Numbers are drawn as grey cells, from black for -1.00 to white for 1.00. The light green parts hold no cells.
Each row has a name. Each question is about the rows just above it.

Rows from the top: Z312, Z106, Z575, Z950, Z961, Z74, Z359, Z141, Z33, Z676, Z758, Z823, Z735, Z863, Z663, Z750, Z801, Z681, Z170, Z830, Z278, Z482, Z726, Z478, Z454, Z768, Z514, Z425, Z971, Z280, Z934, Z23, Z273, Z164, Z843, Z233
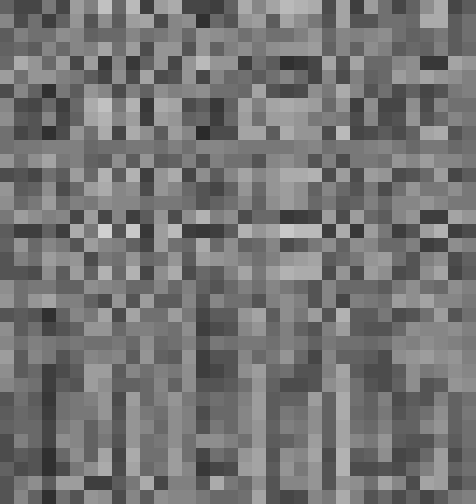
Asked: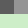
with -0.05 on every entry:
[-0.33  0.12]
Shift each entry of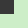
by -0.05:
[-0.61]
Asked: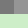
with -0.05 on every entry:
[-0.11  0.12]
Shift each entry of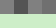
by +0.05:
[ 0.05 -0.29  0.05 -0.07]

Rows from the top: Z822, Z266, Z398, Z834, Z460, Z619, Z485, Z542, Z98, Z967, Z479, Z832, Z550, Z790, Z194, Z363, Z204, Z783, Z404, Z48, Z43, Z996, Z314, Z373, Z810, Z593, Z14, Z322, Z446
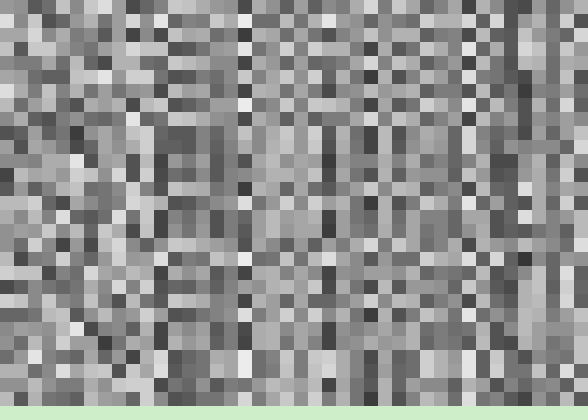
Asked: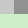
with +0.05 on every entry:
[0.62 0.19]
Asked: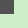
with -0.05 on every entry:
[-0.41]
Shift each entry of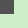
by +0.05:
[-0.31]
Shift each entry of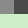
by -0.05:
[ 0.03 -0.47]
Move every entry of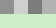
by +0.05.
[0.19 0.67 0.02 0.45]
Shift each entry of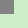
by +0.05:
[0.07]

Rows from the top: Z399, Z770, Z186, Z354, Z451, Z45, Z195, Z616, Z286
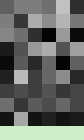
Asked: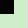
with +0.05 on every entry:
[-0.92]
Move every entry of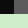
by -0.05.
[-0.96 -0.34]

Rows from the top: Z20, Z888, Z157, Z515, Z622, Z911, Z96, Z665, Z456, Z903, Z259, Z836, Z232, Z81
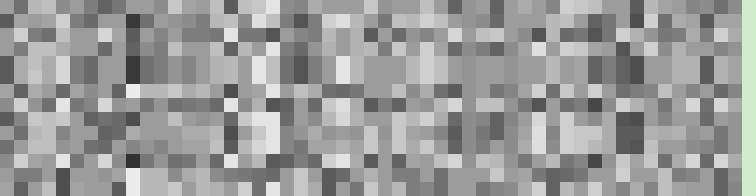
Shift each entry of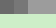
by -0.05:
[-0.22 -0.12  0.17  0.17]
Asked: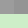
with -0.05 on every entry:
[0.17 0.11]
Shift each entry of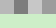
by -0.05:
[ 0.39 -0.07  0.51  0.17]
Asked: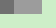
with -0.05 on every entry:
[-0.17  0.17  0.17]

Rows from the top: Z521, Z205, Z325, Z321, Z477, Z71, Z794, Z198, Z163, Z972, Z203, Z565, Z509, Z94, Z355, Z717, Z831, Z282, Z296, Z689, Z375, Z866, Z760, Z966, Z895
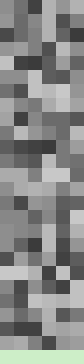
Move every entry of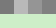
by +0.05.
[0.00 0.50 0.22 0.05]
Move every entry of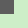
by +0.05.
[-0.22]
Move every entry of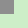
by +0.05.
[0.16]

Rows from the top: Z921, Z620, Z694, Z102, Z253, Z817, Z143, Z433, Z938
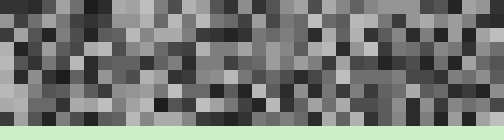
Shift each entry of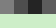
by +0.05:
[ 0.04 -0.34 -0.67 -0.23]
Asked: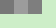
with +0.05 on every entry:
[-0.02  0.27  0.04]

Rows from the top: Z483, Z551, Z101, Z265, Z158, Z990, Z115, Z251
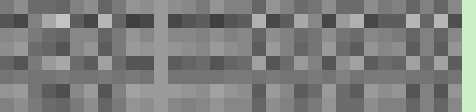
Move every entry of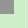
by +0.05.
[0.21]
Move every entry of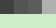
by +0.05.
[-0.45 -0.28 -0.22  0.43]

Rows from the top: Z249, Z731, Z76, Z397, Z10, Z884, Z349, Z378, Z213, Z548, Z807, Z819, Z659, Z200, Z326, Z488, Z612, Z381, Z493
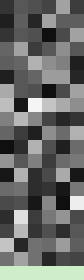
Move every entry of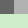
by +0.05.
[-0.16  0.44]
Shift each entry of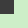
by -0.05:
[-0.58]
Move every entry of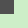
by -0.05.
[-0.42]
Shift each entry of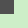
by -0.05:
[-0.42]

